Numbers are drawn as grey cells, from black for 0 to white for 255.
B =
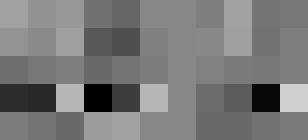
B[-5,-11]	161
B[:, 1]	[146, 138, 120, 40, 117]
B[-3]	[110, 120, 127, 106, 116, 125, 135, 129, 123, 120, 127]
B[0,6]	135
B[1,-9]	159
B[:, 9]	[116, 115, 120, 8, 115]
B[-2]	[44, 40, 182, 2, 62, 182, 135, 109, 92, 8, 208]
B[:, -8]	[114, 89, 106, 2, 156]
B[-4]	[147, 138, 159, 89, 78, 128, 135, 136, 159, 115, 127]
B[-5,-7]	102

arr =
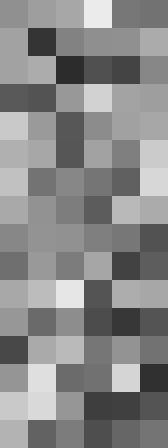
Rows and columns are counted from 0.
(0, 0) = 144
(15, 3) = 78
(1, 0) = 162
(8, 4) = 119
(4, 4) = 161
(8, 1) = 147
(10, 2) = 230
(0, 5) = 114
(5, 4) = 127
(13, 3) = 113
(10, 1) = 188
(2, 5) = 135
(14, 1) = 217
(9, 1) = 153
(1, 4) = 144
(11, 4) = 55
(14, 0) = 201
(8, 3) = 127
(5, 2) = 86
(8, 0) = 135
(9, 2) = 124
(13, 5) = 48
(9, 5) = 93
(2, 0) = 162
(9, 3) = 166
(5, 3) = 162
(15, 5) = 116
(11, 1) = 106
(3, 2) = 152
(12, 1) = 170

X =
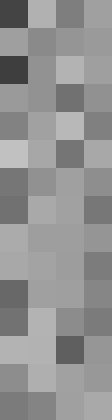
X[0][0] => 68
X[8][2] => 158
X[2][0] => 62
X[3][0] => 154
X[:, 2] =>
[126, 149, 179, 113, 184, 117, 160, 161, 158, 157, 159, 140, 95, 161, 160]
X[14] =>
[123, 132, 160, 169]
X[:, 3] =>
[160, 154, 159, 145, 128, 168, 142, 119, 149, 124, 134, 123, 150, 152, 169]
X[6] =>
[118, 145, 160, 142]
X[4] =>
[130, 161, 184, 128]
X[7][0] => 113
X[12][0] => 179
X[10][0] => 104
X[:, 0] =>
[68, 159, 62, 154, 130, 193, 118, 113, 171, 168, 104, 114, 179, 141, 123]

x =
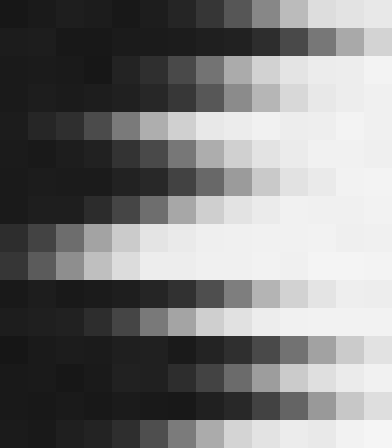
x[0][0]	23
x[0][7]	54
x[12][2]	28
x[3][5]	39
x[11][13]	242
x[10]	[25, 29, 25, 27, 30, 37, 49, 78, 126, 180, 210, 228, 238, 237]
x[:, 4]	[24, 27, 35, 32, 122, 51, 34, 69, 203, 220, 30, 69, 31, 33, 27, 46]
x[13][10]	203
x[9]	[54, 91, 142, 191, 220, 237, 237, 240, 240, 242, 240, 244, 244, 243]
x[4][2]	47
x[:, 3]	[28, 24, 23, 29, 75, 33, 27, 44, 163, 191, 27, 45, 27, 26, 24, 35]
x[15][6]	123
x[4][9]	241
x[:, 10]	[187, 73, 228, 216, 237, 235, 226, 241, 241, 240, 210, 241, 114, 203, 100, 236]
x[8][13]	240
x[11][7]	207
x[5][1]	25
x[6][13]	243
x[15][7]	171
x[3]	[26, 29, 27, 29, 32, 39, 55, 87, 139, 182, 216, 232, 237, 240]
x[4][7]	232
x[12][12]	203
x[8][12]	239
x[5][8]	208
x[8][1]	67
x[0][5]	29
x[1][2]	24
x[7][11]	240
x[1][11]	119

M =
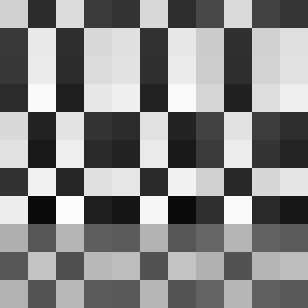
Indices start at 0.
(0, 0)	209
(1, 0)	57
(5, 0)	225
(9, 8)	82
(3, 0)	43
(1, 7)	203
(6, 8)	40
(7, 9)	41
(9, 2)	80
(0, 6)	45
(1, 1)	233
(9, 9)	180
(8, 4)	91
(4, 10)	45
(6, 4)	231
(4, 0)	217
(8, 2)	181
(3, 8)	33
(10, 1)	83
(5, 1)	24
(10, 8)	183
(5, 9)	52
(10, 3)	91
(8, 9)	98
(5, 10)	36
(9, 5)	82
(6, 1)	241
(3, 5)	34
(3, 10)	238
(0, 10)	53
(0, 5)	217
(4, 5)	225
